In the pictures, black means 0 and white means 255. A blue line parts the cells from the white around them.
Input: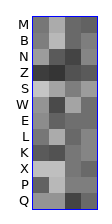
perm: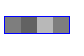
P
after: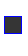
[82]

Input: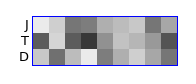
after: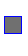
[188]
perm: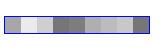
J
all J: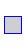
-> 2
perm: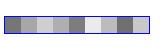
D
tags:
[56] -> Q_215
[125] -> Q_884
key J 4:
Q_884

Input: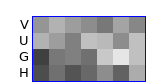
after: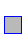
[141]
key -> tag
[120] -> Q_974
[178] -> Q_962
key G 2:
Q_974
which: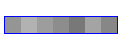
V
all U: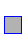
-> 1
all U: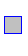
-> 4 7

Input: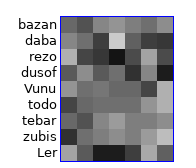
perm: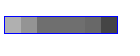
todo
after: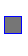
[104]

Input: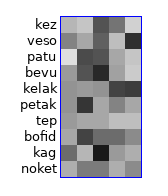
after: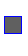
[190]
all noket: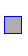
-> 1 4
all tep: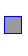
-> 1
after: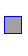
[203]

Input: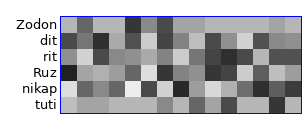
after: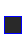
[157]
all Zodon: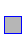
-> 1 3 4 10 11 12 13 15
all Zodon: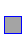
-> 8 9 14
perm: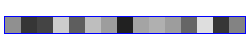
Ruz
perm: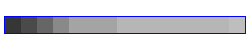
tuti
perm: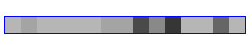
Zodon
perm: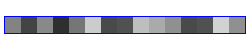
dit

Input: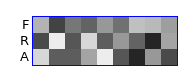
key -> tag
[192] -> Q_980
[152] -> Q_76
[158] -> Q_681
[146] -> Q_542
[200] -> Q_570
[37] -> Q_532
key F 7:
Q_980
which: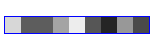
A
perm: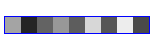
R

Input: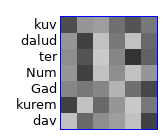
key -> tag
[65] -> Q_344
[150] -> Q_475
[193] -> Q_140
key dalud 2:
Q_344
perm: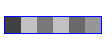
dalud
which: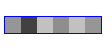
Num
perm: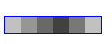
dalud
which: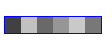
kurem

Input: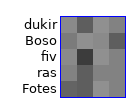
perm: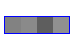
dukir
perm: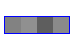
dukir
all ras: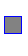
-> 1 3 4
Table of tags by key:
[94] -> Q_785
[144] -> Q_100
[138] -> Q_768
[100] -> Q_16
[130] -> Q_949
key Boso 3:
Q_768

